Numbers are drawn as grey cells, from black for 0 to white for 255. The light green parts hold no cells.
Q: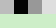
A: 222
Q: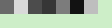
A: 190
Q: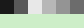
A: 108
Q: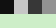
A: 146
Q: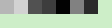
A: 42
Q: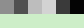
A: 4
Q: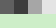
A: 228
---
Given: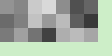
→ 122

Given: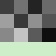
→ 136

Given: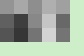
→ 84

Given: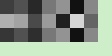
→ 54

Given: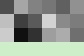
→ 204

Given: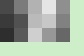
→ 46

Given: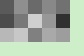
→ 184
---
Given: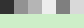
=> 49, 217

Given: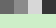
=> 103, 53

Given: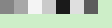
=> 133, 92

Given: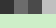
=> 51, 191

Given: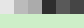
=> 230, 69

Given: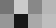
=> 116, 190
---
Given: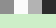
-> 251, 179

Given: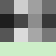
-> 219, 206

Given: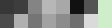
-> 218, 183

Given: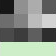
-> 211, 187

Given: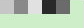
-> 225, 198

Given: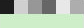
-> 232, 208

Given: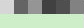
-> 214, 149

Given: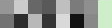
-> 217, 203

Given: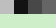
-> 190, 101

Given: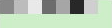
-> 233, 207
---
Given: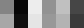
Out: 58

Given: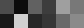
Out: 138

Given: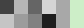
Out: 168

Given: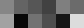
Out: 220

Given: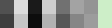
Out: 156

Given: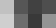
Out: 148

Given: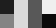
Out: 10

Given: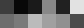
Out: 75

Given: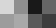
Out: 61

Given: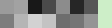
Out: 148
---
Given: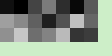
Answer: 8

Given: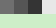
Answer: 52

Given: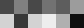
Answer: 93

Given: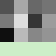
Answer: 104

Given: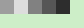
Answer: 86

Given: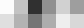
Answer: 209

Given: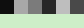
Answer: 190
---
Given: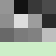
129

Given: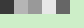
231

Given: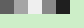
136

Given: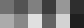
211

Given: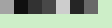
37

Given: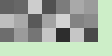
198

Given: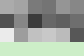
187
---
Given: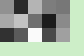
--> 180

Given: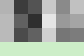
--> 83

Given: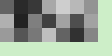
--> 56

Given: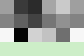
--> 43

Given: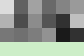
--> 162

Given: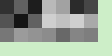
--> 29

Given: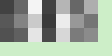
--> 244

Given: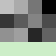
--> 118

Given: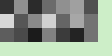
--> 43
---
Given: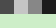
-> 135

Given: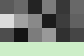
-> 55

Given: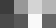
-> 212

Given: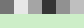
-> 145

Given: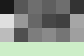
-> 110

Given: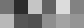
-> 220

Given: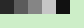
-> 198

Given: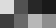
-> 39
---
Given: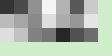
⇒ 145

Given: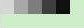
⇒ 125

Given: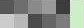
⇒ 138

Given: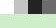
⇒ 35

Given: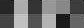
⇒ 52

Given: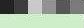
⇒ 201
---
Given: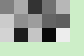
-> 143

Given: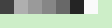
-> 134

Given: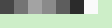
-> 116

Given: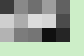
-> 124

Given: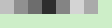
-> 144

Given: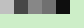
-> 112

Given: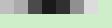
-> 144

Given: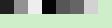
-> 101
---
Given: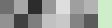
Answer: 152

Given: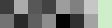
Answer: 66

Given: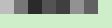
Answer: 83

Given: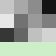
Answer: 20

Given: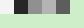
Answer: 180

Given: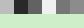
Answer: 240
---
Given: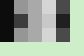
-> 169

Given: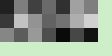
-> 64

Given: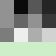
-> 87

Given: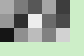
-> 87

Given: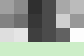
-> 47

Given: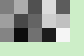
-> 80

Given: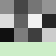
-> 117

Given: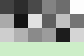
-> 73
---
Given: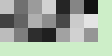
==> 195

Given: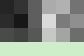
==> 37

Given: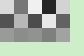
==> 218

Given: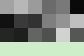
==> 163

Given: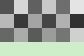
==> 82

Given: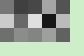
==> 119
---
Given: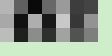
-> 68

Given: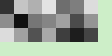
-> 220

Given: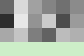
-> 139

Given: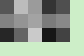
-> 79

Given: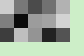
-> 178

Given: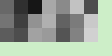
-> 77

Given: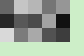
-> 150

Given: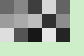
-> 99

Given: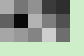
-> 46

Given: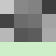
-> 61
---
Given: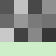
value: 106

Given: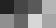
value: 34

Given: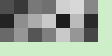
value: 35

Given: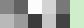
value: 133

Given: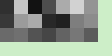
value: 56

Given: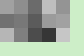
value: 113
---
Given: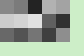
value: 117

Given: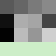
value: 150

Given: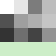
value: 67

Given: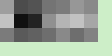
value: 97

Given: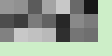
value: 193

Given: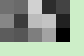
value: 126

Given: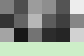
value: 115

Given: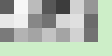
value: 164
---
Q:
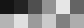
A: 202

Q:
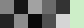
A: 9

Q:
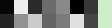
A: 123

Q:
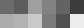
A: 122

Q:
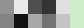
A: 169

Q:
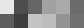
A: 190

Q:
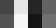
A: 246
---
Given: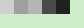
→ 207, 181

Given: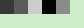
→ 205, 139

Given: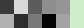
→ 217, 177

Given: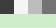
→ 245, 188

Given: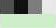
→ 232, 125

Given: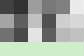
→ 234, 228

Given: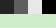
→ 232, 94

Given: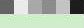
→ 235, 195

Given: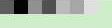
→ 223, 187

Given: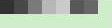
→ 202, 183
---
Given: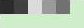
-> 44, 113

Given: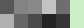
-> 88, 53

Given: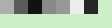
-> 174, 38

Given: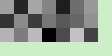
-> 160, 67

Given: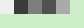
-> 239, 170

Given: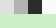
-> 224, 250
